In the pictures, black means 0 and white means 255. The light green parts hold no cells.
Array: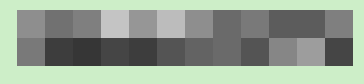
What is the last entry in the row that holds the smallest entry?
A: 69
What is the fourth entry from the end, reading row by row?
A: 84
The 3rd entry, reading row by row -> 127
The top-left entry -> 142
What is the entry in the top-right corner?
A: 127
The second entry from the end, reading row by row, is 157
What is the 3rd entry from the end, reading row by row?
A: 134

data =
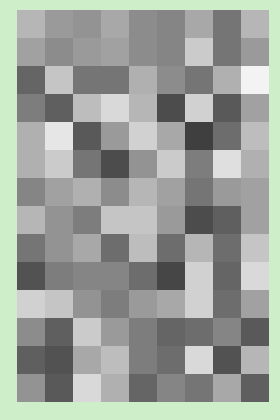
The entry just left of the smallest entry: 168
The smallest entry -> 63
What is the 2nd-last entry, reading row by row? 168
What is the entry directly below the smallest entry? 125
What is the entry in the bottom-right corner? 95
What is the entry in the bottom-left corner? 147
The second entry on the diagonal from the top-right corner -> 117
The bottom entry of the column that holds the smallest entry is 117
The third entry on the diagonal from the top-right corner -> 117
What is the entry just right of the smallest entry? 109
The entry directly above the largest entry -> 154
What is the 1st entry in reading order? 182
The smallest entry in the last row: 89
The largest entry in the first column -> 209
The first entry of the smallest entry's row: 176
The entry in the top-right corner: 182
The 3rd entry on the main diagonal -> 117
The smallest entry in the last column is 89
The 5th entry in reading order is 140
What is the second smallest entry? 70
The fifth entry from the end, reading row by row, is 101
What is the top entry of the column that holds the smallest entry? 168
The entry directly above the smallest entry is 209
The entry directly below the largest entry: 161
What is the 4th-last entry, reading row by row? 133

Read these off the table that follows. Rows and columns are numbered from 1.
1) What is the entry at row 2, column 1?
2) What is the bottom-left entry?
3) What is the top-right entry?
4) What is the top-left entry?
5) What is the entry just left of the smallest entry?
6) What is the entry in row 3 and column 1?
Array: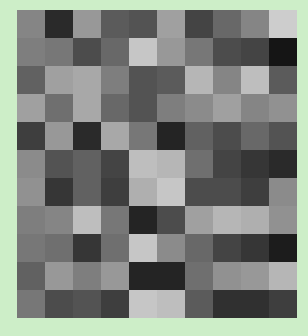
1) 126
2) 119
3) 205
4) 133
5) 68
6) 97

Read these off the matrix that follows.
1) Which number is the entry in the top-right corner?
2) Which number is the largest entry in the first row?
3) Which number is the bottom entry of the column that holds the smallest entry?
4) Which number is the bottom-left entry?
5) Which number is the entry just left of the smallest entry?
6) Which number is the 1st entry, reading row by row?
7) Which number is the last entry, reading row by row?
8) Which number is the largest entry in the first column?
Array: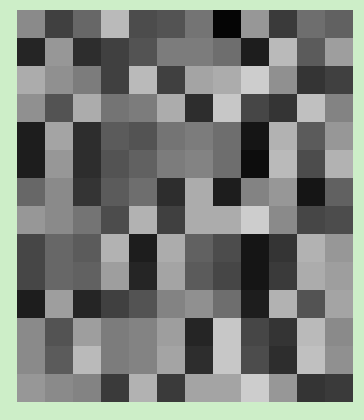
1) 97
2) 186
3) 164
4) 151
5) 116
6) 138
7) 58
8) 172

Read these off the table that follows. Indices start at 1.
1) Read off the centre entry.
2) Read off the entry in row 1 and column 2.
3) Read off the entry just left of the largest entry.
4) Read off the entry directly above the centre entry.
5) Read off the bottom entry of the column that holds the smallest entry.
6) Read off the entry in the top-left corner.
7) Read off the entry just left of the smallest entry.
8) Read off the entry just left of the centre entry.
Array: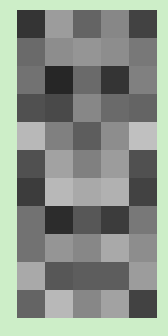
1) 128
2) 156
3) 141
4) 93
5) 184
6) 52
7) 114
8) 162

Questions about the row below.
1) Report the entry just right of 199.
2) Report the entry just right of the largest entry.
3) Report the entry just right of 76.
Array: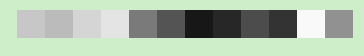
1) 187
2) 145
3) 51
